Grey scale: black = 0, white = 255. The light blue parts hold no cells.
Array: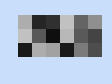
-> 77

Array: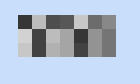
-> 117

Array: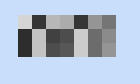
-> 149

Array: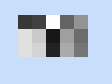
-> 117

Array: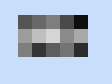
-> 44

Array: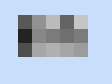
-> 156

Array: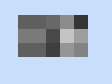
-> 131

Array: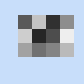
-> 186

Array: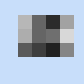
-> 133
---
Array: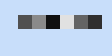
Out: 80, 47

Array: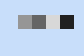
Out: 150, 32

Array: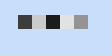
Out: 61, 148

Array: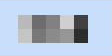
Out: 185, 45

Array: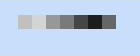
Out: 192, 102

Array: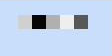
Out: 208, 88
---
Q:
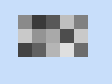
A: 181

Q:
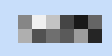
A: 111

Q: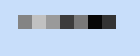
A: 154

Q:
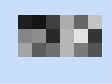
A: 112

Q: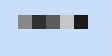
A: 93

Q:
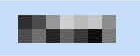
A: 37

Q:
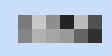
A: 165

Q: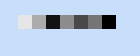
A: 19

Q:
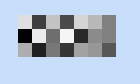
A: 120
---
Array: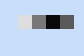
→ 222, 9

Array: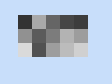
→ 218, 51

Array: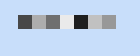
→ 234, 31

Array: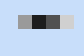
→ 208, 29

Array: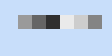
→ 234, 47

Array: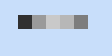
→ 201, 48

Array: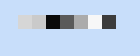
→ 247, 10

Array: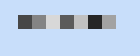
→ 216, 38

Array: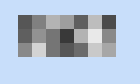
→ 233, 57
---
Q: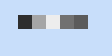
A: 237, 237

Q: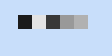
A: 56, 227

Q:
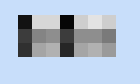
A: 60, 227

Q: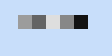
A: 222, 222

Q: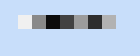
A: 66, 240

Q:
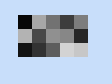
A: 144, 211
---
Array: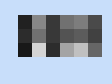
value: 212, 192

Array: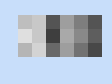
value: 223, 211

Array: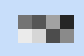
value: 235, 214

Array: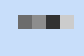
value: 204, 141

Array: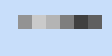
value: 202, 180

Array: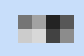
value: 216, 204

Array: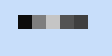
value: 197, 126
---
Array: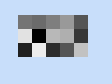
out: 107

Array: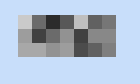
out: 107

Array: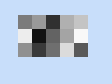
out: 153

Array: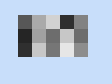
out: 170

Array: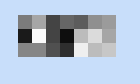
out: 166

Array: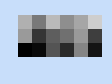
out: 121

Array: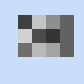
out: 197
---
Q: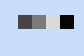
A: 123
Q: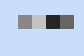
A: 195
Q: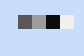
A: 156
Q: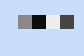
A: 13
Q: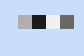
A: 27
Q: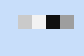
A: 242
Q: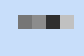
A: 140
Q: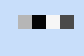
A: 5
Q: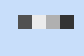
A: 235
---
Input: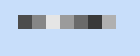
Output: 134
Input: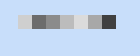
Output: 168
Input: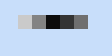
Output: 111
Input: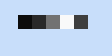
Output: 62
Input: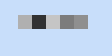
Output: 143
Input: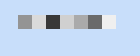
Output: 170
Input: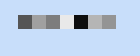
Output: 148
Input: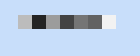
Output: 117
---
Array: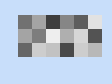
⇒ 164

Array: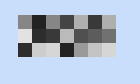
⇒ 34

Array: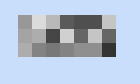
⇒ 219

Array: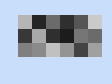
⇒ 37

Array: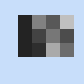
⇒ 129

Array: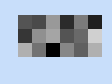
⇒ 74

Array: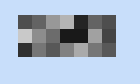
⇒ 99
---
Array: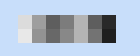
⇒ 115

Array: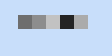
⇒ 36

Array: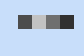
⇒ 111

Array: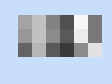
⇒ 139

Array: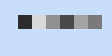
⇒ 163

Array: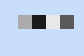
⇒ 232

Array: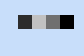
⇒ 112

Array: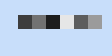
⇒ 93

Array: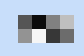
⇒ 55
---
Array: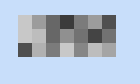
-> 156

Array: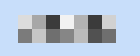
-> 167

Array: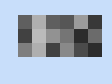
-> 175

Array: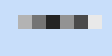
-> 116

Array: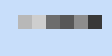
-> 206

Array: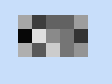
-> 61

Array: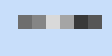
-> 133

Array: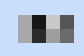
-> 22

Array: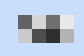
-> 214

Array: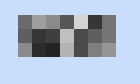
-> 158
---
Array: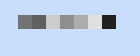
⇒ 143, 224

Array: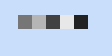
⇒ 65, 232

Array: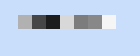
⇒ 216, 245

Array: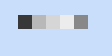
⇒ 214, 236

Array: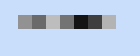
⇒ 115, 189

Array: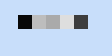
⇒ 170, 222

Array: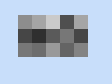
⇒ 90, 202
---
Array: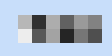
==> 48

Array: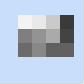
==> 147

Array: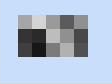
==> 42

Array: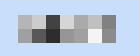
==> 204

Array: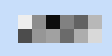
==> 141

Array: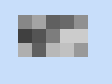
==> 84

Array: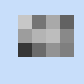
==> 180

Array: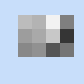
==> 169

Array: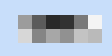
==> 91
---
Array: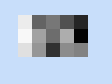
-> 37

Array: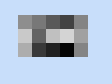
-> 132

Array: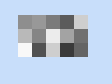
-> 206

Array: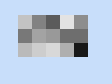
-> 141

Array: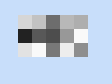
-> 174

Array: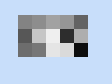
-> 99

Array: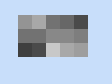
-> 74

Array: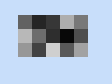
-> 120

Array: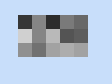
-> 104
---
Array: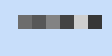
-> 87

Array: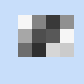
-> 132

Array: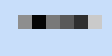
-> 5

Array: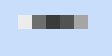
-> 110

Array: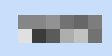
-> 134

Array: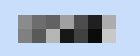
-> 109
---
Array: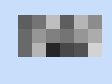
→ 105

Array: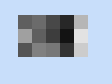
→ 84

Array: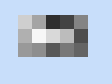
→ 153

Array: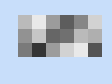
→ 122

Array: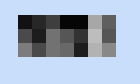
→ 124

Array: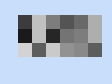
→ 211
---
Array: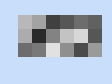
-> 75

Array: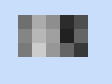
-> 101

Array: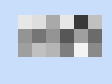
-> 243

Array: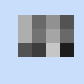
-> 198

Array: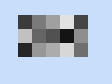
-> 215

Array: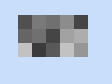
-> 194

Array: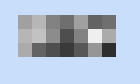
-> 150
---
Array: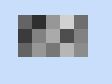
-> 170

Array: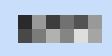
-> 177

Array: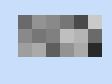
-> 128

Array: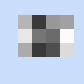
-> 107

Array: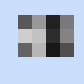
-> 45

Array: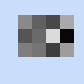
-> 219

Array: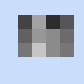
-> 139

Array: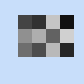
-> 98
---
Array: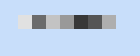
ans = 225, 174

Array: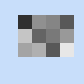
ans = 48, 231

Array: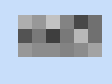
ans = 174, 163

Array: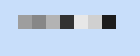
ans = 158, 28

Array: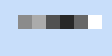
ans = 139, 255

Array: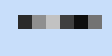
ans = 42, 115
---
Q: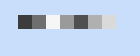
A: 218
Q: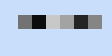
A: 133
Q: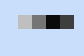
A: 62
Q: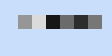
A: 119
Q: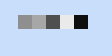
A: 14
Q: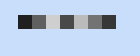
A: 55
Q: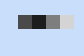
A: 212
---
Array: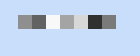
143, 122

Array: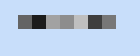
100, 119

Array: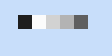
30, 95

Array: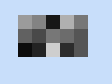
155, 85

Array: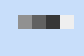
145, 239

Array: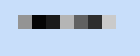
148, 202
